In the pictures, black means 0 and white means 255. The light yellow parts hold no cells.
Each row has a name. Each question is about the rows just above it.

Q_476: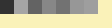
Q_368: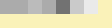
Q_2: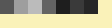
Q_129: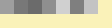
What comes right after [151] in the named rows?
[158]
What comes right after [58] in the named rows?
[38]
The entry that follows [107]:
[143]
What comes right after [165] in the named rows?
[99]

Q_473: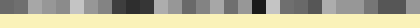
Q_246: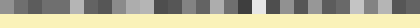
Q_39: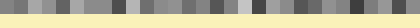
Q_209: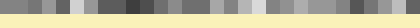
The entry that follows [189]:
[99]
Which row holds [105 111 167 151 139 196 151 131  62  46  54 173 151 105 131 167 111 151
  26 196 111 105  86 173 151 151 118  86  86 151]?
Q_473
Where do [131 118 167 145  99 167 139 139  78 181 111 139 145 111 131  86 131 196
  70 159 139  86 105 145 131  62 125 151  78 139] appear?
Q_39
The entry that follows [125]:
[151]
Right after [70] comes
[159]
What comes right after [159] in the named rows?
[139]

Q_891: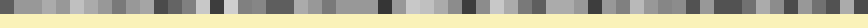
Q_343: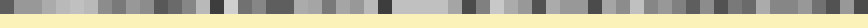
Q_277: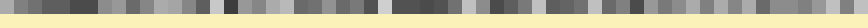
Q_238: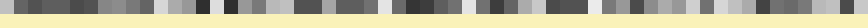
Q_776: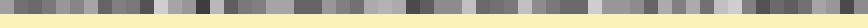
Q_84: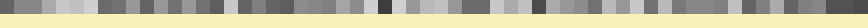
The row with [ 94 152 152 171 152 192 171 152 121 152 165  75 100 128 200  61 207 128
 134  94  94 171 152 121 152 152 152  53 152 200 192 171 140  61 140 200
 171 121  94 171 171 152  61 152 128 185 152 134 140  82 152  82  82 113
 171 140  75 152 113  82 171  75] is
Q_891
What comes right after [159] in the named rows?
[113]
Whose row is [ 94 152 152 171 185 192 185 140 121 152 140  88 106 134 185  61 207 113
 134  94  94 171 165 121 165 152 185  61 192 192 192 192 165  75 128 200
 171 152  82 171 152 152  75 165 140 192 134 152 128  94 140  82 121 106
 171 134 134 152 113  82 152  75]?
Q_343
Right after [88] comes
[106]
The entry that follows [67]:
[113]
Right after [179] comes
[171]
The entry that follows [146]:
[106]

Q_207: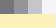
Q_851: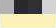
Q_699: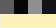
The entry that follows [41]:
[48]
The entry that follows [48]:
[211]

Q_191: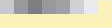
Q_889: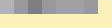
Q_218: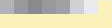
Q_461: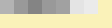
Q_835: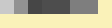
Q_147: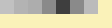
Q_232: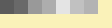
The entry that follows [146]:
[70]
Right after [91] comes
[105]
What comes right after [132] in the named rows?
[153]
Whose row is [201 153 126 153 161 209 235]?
Q_191
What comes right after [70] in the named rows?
[77]

